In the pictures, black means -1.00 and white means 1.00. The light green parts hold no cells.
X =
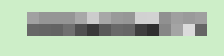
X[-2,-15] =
0.26
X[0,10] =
0.65
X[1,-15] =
-0.19
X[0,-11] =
0.32
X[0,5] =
0.60
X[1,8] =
-0.20
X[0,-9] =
0.31
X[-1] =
[-0.19, -0.21, -0.22, -0.12, -0.37, -0.55, -0.30, -0.18, -0.20, -0.51, -0.63, 0.05, 0.29, 0.72, -0.21]
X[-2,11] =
0.13

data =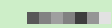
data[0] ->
-0.31
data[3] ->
0.01
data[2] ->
0.25

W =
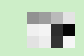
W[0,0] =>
0.14
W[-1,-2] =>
-0.60
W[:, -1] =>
[0.78, -0.96, 0.93]
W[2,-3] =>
0.86

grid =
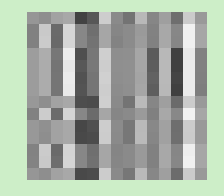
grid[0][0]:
0.18
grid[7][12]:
-0.16
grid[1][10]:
0.02
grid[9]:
[0.19, 0.13, 0.27, 0.32, -0.44, -0.37, 0.61, 0.09, -0.07, 0.45, 0.07, 0.26, -0.14, 0.60, 0.20]
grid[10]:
[0.19, 0.11, 0.27, 0.32, -0.43, -0.40, 0.60, 0.08, -0.07, 0.46, 0.05, 0.26, -0.13, 0.59, 0.20]
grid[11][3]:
0.66
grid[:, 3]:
[0.32, 0.68, 0.68, 0.86, 0.81, 0.84, 0.83, 0.32, 0.66, 0.32, 0.32, 0.66, 0.67, 0.32]
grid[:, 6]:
[0.61, 0.30, 0.30, 0.62, 0.61, 0.63, 0.61, 0.62, 0.30, 0.61, 0.60, 0.30, 0.30, 0.60]
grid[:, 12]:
[-0.14, 0.06, 0.05, -0.50, -0.50, -0.47, -0.50, -0.16, 0.07, -0.14, -0.13, 0.05, 0.06, -0.15]
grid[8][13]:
0.90
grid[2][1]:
0.59
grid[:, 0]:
[0.18, 0.01, 0.01, 0.23, 0.22, 0.22, 0.22, 0.19, 0.01, 0.19, 0.19, 0.02, 0.03, 0.18]
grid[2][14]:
0.30
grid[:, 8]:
[-0.10, 0.09, 0.09, 0.12, 0.13, 0.13, 0.12, -0.09, 0.08, -0.07, -0.07, 0.08, 0.08, -0.07]
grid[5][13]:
0.84
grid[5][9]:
0.29
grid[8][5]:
-0.16
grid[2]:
[0.01, 0.59, -0.18, 0.68, 0.06, -0.10, 0.30, 0.03, 0.09, 0.22, 0.01, 0.32, 0.05, 0.88, 0.30]
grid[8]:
[0.01, 0.60, -0.16, 0.66, 0.06, -0.16, 0.30, 0.05, 0.08, 0.21, 0.00, 0.32, 0.07, 0.90, 0.30]
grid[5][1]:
0.35
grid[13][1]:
0.11
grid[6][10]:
-0.26
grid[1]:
[0.01, 0.58, -0.17, 0.68, 0.06, -0.13, 0.30, 0.05, 0.09, 0.21, 0.02, 0.32, 0.06, 0.88, 0.30]
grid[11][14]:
0.30
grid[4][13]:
0.84
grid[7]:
[0.19, 0.11, 0.27, 0.32, -0.39, -0.40, 0.62, 0.08, -0.09, 0.46, 0.05, 0.25, -0.16, 0.60, 0.20]
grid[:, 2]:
[0.27, -0.17, -0.18, -0.07, -0.09, -0.08, -0.08, 0.27, -0.16, 0.27, 0.27, -0.17, -0.14, 0.27]
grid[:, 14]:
[0.20, 0.30, 0.30, 0.01, 0.01, 0.00, -0.01, 0.20, 0.30, 0.20, 0.20, 0.30, 0.30, 0.20]
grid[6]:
[0.22, 0.35, -0.08, 0.83, -0.34, -0.08, 0.61, 0.10, 0.12, 0.30, -0.26, 0.44, -0.50, 0.84, -0.01]

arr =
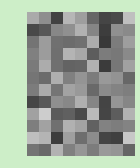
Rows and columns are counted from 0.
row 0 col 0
0.33
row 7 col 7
0.17
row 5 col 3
0.00
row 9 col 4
0.28
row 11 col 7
0.17
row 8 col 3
-0.25
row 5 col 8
-0.19
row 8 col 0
0.26
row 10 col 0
0.49
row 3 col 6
-0.03
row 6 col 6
0.09
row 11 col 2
0.40
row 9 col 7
-0.02
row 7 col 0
-0.45
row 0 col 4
0.24
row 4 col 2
-0.12
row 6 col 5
-0.18
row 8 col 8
0.40
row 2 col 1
0.22
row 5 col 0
-0.08
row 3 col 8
0.08
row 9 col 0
-0.01
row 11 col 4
0.18
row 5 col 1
-0.16
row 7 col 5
0.04
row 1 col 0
-0.43
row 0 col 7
-0.42
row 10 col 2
-0.53
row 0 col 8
0.50
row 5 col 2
0.37
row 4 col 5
0.39
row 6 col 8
-0.01
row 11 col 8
-0.21

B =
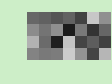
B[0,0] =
-0.19
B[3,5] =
-0.47
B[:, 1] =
[-0.24, -0.09, -0.16, -0.05]
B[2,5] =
-0.27
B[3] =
[0.03, -0.05, -0.03, 0.60, 0.15, -0.47, 0.43]
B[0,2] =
-0.33
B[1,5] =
-0.60

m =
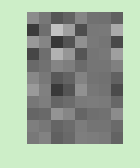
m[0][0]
0.10
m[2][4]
0.14
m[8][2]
0.16
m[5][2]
-0.31
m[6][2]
-0.55
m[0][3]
-0.23
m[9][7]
-0.17
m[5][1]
-0.06
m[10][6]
-0.05
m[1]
[-0.54, -0.14, 0.52, 0.25, -0.39, -0.06, -0.05, 0.33]
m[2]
[0.19, 0.04, -0.57, -0.35, 0.14, -0.05, -0.08, -0.43]
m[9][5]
-0.09
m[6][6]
-0.10
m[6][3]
-0.34
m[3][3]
0.18
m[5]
[0.07, -0.06, -0.31, -0.22, 0.03, -0.10, -0.11, -0.24]
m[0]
[0.10, -0.07, -0.33, -0.23, 0.04, -0.11, -0.12, -0.25]
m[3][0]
-0.45
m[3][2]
0.40
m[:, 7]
[-0.25, 0.33, -0.43, 0.25, 0.00, -0.24, -0.41, -0.19, 0.10, -0.17, -0.22]
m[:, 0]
[0.10, -0.54, 0.19, -0.45, -0.18, 0.07, 0.21, -0.07, -0.21, -0.01, -0.06]
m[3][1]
-0.14
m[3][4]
-0.33
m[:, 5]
[-0.11, -0.06, -0.05, -0.08, -0.08, -0.10, -0.07, -0.03, -0.13, -0.09, -0.03]
